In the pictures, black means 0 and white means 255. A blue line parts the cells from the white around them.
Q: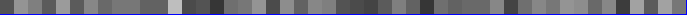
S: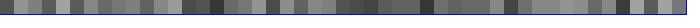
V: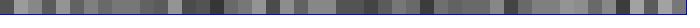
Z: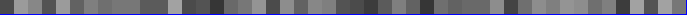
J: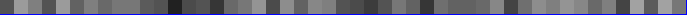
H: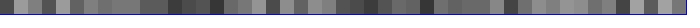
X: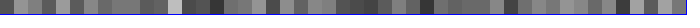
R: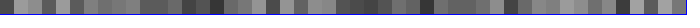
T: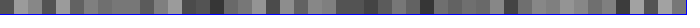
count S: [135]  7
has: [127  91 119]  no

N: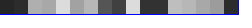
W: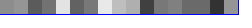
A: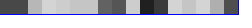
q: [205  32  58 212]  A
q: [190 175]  W

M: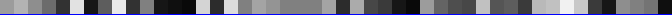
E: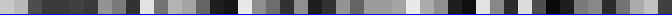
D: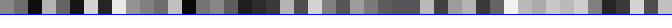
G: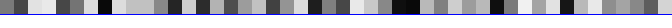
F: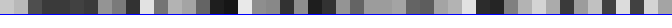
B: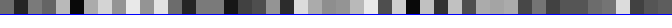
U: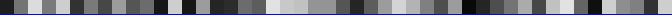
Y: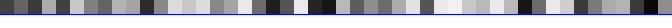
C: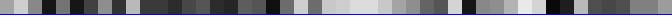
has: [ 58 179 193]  no
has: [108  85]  no
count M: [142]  2
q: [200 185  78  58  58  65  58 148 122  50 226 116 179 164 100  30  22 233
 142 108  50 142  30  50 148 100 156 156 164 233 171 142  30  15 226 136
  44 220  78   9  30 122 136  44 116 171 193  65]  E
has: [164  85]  no

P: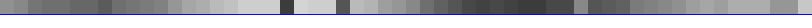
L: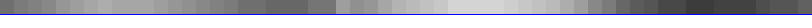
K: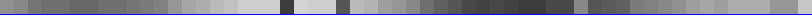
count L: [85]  3
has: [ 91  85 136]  no

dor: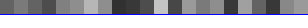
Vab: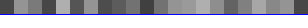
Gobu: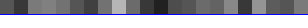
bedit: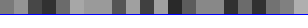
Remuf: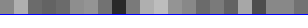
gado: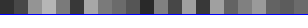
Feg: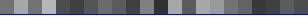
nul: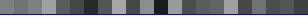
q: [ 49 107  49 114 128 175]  bedit
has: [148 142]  no
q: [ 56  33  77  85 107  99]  Gobu
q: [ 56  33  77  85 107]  Gobu
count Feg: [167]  3
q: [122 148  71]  bedit
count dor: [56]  3

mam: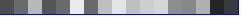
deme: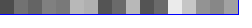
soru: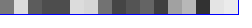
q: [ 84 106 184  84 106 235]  deme
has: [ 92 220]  no
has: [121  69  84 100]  no
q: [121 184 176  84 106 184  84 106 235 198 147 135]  deme
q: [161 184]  soru

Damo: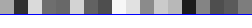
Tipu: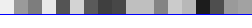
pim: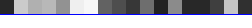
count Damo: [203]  1
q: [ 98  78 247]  Damo
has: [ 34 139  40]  yes
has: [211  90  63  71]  yes
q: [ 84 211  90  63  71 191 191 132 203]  Tipu
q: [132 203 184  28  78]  Tipu
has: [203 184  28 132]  yes

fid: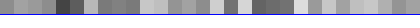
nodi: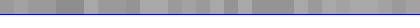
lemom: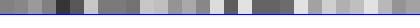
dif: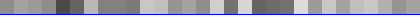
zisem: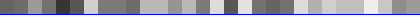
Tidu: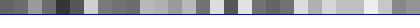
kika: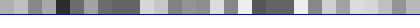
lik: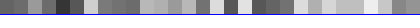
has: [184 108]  no
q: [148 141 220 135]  kika
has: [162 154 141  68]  yes
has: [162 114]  no
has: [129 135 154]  yes
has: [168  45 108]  yes

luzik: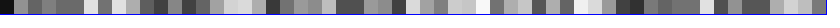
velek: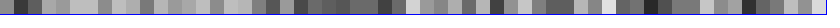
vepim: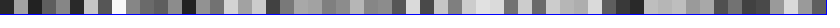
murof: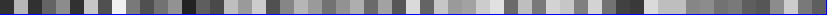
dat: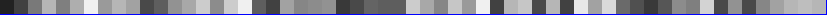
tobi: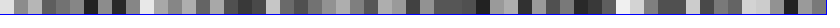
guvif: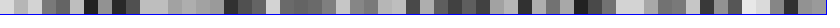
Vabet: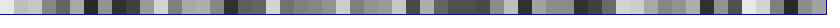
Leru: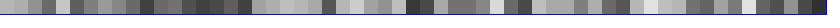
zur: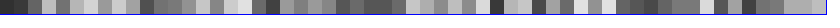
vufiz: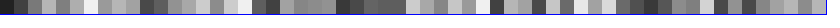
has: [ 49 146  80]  yes
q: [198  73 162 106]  zur
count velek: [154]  4

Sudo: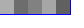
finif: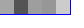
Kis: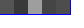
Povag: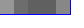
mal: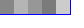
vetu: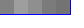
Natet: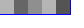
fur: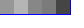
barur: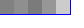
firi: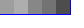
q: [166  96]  Sudo
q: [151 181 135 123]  fur
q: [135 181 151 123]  mal
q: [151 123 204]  mal
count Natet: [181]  2
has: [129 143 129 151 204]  no

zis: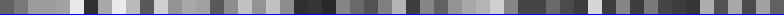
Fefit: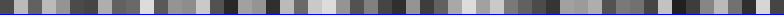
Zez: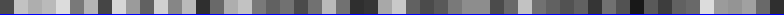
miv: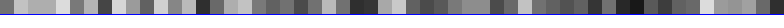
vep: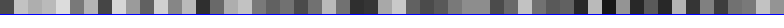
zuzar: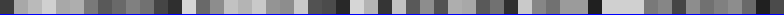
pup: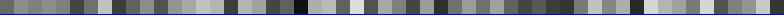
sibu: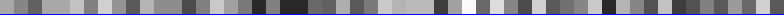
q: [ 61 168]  zuzar
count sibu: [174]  1
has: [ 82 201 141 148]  no
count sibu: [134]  4
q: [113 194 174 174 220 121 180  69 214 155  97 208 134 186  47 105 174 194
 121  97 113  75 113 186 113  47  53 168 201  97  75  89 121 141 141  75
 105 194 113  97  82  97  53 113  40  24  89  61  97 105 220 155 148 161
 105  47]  miv
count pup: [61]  3

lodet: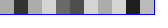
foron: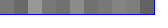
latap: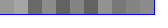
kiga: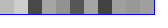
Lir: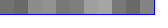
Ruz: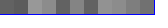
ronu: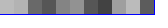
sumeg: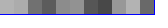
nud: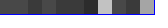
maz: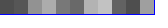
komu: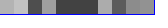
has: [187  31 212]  no
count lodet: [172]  3
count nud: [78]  0
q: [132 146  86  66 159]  ronu
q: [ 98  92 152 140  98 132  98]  Ruz
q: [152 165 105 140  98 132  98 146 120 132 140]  latap

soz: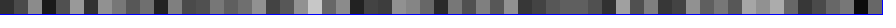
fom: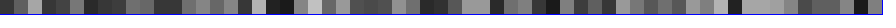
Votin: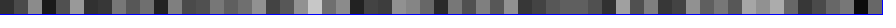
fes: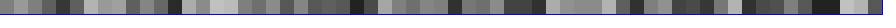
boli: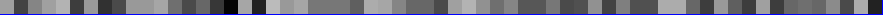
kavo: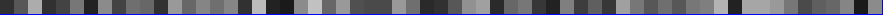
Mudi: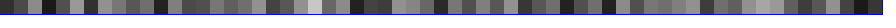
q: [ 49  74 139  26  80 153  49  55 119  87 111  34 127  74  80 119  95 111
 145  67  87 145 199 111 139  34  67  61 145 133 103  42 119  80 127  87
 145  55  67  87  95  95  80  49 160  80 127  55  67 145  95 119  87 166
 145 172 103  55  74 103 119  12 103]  Votin
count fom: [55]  8

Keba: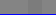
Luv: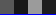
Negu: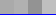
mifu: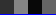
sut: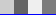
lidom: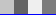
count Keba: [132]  3
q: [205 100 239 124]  sut
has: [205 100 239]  yes
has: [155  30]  yes

